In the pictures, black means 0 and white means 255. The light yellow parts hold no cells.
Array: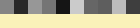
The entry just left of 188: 94
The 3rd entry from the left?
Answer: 151
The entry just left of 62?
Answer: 188

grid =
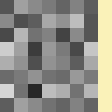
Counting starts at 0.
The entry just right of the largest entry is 114
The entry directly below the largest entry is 93
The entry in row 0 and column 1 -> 160
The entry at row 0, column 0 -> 85
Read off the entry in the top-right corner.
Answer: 93
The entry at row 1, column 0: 138
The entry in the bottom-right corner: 100
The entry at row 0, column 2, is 138
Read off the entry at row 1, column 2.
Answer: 93
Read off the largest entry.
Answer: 213
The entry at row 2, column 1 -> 182
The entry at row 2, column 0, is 73
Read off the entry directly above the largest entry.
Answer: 107

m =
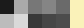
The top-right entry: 106
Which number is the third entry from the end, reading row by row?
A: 56
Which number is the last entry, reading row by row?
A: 76

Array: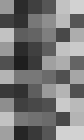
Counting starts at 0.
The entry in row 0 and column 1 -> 43
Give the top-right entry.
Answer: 210
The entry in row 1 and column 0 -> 64
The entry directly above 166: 100
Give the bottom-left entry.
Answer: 160
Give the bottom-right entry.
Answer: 210
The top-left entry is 154
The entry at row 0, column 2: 64
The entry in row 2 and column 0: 194
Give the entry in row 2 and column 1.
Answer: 94
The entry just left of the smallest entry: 80

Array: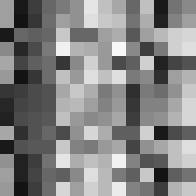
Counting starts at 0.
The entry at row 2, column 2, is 95
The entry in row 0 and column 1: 25
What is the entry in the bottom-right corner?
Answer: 200
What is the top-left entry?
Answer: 159
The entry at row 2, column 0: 25
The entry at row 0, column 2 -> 61
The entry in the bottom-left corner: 153
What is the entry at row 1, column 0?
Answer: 159
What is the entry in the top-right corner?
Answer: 137
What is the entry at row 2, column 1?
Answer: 103
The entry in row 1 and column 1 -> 19
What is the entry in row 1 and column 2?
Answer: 54
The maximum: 248
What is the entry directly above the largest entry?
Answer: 173
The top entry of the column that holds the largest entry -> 167
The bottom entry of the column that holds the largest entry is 235
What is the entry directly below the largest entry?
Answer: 75

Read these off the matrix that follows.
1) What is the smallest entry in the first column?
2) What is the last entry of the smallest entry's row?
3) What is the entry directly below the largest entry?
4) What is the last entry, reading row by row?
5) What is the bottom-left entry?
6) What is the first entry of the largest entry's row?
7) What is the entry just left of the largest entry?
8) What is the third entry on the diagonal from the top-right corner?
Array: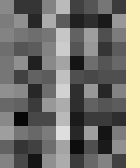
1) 98
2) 46
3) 164
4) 65
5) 131
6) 158
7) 124
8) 158

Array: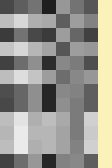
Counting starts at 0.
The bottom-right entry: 94
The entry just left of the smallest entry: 115
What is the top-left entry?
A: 72
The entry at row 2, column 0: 59
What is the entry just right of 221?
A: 196
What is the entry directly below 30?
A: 169
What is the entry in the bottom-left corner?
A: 65
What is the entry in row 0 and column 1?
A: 94
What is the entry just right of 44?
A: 136
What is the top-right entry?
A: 86
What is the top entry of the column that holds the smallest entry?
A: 30
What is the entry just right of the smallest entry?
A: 151
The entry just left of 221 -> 189

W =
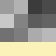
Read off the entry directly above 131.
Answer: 178
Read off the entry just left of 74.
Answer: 59
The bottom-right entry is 185
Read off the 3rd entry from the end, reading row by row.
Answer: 125

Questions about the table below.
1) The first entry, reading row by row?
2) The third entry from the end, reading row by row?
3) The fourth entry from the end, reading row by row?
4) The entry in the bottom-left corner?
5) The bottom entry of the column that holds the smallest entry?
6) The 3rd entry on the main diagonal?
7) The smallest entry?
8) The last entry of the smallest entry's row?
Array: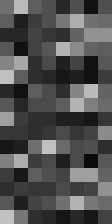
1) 112
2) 39
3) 23
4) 192
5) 23
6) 67
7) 11
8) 87

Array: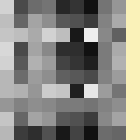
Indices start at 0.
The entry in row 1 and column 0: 190
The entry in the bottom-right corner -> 102
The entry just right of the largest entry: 136
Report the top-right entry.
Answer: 150
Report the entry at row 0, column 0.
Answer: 210
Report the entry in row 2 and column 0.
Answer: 197
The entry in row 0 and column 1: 74
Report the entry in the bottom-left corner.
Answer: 183
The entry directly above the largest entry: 60
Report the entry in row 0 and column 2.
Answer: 108
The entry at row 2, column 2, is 170
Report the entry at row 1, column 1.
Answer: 102
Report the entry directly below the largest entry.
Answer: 17
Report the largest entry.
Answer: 238
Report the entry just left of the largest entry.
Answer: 24
